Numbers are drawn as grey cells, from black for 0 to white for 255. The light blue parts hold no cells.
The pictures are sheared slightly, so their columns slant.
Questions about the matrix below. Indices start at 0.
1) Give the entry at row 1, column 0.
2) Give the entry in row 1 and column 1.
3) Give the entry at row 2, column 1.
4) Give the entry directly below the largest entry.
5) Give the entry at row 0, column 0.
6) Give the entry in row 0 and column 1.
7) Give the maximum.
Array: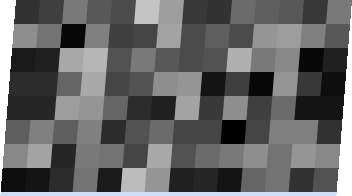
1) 142
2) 115
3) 32
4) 69
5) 50
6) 63
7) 195

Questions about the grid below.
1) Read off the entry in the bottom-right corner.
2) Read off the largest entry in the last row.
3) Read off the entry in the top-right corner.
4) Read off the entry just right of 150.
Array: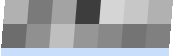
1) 128
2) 191
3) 177
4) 136

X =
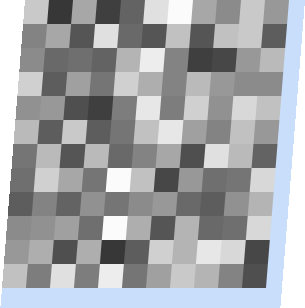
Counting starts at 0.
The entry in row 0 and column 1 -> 55
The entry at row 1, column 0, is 131
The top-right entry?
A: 152
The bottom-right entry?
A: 79
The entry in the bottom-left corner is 193
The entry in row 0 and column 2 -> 167
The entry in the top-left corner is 201
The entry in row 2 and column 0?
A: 139
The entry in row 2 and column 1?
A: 105
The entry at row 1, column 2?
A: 85
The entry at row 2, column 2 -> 111

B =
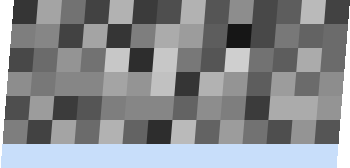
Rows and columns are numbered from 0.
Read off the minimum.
22
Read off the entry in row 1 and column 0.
126
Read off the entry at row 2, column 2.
148
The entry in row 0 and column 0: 53
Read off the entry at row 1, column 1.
134
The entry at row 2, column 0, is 72
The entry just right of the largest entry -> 114
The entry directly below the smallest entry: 207
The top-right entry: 66
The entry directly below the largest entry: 148
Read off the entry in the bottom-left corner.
126
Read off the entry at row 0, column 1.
164
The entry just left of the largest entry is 85
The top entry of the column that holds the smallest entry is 141
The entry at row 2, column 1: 107
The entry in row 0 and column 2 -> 114
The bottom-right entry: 85
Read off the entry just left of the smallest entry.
93

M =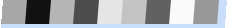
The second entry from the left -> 17
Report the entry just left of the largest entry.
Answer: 97
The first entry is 167

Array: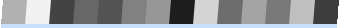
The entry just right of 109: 164
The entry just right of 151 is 29
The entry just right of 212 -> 109
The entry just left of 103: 67

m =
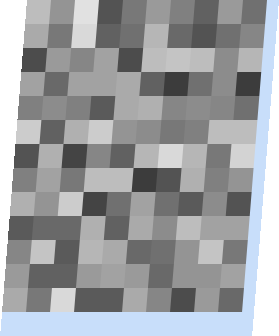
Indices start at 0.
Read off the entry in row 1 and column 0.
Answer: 170
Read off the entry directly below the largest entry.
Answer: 217
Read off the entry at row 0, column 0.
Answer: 189
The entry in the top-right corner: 112
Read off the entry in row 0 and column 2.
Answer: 225
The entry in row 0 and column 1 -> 148
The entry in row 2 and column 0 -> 76
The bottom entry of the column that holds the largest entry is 217
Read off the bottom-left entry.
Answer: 170
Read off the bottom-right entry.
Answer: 105
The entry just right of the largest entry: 83
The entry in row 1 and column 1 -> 120

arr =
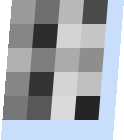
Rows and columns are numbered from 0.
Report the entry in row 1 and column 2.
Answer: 212
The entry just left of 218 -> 88
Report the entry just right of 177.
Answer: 126
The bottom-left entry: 119
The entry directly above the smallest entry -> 191
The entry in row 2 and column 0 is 177

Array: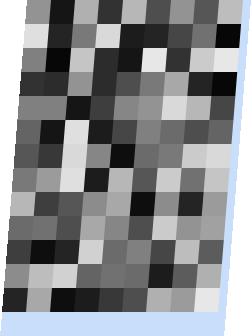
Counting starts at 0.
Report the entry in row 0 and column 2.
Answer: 176
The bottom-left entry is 36
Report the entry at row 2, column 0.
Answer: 128
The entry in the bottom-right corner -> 231
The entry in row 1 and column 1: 36
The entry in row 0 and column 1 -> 21
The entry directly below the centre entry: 183
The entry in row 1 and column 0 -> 223
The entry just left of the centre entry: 134
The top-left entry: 147
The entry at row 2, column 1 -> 7
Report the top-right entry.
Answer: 189
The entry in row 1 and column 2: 121
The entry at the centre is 14
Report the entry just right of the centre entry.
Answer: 107
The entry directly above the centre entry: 70

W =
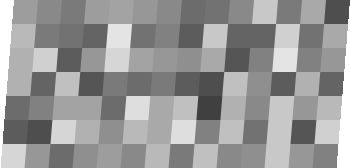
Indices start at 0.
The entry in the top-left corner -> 157
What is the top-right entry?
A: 78
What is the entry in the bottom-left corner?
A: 214
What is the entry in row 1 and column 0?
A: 185
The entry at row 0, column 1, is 137
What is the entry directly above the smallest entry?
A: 78
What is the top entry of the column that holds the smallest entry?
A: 114
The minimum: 64
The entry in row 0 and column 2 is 122
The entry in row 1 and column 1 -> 122
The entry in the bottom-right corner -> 129
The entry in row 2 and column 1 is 208
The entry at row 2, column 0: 177
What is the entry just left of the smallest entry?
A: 192
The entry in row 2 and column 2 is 92

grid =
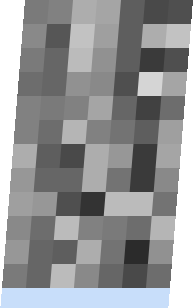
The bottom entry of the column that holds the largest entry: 73
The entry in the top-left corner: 122
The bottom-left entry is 122
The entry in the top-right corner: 79
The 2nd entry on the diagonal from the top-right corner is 173
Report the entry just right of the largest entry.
165
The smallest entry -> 43
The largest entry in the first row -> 173
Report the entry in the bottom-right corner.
109
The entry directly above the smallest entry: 109
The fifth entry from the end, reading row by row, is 187
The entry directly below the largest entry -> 65
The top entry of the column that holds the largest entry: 73
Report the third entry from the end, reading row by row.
102
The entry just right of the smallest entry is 145
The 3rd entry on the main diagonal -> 187
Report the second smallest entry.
51
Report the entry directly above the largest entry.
58
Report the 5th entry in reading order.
94
